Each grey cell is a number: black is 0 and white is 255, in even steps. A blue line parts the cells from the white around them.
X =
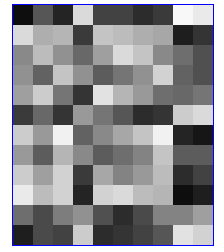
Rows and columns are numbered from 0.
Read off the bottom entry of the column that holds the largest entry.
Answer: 226
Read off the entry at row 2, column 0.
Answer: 137
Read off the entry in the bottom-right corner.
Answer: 210
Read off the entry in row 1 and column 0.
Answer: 218
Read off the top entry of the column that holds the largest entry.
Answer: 248
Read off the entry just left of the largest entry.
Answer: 58
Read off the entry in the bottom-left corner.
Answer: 30
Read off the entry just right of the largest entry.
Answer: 234
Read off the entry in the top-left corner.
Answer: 14
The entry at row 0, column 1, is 86
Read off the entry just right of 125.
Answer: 145
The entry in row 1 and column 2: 181
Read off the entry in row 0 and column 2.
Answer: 36
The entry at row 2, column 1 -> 188

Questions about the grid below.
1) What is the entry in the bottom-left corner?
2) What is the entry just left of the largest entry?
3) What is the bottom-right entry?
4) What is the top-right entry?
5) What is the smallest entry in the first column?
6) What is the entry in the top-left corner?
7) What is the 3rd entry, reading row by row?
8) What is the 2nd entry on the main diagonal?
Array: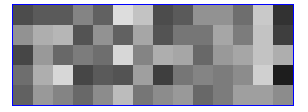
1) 97
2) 97
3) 140
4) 50
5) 70
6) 76
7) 90
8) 174

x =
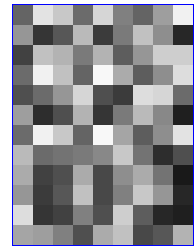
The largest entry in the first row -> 241
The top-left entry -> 100
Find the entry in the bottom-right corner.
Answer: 179
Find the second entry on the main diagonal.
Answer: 53
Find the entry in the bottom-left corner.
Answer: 165
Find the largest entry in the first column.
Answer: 221
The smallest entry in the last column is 25
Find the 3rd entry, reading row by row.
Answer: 200
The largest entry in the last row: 193
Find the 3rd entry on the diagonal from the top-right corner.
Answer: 150
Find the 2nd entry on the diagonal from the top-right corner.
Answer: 142
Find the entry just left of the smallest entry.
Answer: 115
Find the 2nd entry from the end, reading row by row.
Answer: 87
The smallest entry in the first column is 65
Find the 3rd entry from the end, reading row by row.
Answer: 72
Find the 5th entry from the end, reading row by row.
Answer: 171

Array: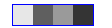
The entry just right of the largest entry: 95
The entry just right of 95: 154

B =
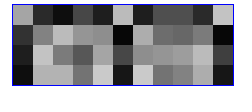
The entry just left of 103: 109
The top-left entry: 165
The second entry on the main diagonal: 130
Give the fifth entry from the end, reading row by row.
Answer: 202
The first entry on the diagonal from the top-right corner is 195
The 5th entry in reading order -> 30
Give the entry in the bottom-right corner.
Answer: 22

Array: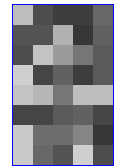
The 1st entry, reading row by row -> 189
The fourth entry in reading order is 61
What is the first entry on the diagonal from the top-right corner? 103
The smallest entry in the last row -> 77
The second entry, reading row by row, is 77
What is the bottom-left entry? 201
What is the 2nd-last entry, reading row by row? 207
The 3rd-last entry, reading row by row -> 83

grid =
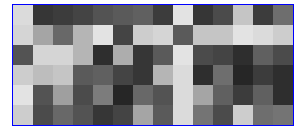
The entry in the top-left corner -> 219
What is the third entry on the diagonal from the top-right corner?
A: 46
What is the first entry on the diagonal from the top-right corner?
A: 110
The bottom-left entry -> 205
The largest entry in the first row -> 227
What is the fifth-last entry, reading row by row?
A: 116
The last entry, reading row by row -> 116
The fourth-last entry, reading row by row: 75
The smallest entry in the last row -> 54
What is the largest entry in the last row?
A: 219
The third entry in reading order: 60

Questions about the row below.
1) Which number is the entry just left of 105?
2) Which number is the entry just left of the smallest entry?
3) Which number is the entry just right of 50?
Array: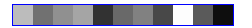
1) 50
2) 90
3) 105

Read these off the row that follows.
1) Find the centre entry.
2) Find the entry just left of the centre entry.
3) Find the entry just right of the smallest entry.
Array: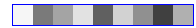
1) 96
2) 226
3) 176

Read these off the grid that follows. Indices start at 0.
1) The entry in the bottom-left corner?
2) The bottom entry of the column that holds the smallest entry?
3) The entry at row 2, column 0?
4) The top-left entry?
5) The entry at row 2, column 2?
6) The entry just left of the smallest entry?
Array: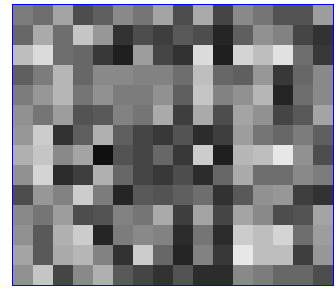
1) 145
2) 176
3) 190
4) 124
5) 110
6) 164

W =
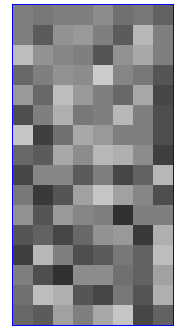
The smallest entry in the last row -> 70
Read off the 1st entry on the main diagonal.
127
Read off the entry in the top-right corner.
98
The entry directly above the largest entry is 85
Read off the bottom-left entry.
104
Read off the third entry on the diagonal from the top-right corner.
146
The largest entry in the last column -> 189
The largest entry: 203
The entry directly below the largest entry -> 127
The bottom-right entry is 98
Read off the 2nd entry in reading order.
120
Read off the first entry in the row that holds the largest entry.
104
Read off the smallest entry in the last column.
63
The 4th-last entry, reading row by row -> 168
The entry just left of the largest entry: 140
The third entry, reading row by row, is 127
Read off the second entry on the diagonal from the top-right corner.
183
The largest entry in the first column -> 197
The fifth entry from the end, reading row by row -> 127
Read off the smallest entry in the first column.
63
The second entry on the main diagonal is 91

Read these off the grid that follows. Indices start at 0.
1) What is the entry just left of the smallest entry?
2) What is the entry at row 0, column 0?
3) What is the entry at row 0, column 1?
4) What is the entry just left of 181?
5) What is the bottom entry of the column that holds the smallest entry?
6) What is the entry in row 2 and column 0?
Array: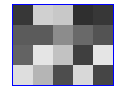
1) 200
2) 55
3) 208
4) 222
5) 216
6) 99

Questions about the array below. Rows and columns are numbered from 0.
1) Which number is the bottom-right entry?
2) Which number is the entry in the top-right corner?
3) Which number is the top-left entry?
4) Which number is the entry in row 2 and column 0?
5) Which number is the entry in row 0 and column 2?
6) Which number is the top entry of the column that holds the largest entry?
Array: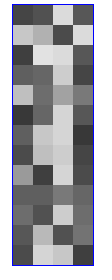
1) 63
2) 87
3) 69
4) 63
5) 219
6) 81

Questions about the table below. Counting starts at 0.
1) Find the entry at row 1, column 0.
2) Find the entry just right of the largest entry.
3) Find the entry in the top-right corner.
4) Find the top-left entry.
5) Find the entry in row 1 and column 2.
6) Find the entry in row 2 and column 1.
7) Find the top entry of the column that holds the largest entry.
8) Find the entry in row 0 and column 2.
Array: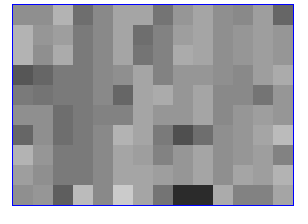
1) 179
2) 165
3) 102
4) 143
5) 158
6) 143
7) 165
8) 179
